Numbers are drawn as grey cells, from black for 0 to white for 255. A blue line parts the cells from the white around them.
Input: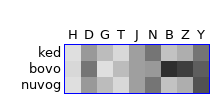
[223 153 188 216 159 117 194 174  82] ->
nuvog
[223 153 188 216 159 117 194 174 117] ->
ked

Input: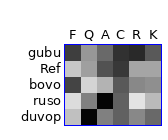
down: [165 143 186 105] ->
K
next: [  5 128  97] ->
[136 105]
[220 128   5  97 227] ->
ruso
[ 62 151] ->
gubu
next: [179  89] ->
[136 143]

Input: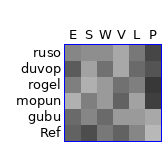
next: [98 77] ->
[120  98]
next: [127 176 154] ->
[113 127]
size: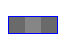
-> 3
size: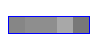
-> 5
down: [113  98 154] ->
V
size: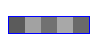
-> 5

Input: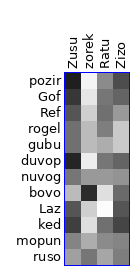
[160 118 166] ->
ruso
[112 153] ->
Ref
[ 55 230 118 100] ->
Gof
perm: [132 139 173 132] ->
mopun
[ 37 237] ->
duvop
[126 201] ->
rogel
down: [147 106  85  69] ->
Zizo

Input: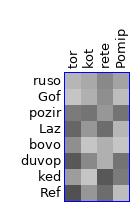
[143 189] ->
Gof
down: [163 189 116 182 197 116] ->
Pomip
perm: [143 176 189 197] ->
Gof
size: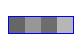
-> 4
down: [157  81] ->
tor

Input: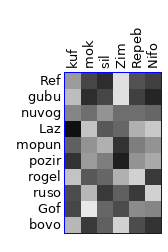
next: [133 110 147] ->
[110 110]
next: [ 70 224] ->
[64 37]
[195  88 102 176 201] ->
Laz
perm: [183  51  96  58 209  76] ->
bovo
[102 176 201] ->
Laz

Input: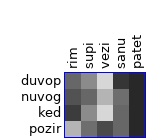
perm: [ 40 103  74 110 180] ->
pozir
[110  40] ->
nuvog
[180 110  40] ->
nuvog
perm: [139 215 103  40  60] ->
ked
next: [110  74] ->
[103  40]

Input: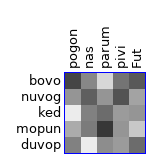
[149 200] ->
mopun
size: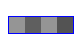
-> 4
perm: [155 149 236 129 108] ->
ked
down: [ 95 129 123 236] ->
nas
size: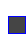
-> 1
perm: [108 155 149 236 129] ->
ked
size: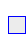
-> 1

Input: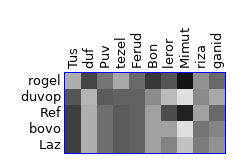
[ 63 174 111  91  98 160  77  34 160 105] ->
Ref
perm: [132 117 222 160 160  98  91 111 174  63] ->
bovo
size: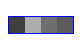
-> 4

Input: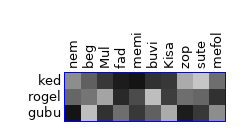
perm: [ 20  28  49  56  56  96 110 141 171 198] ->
ked
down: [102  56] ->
sute
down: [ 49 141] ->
mefol

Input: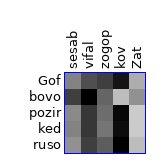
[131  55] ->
ked
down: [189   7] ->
kov
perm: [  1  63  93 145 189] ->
ruso
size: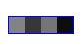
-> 4

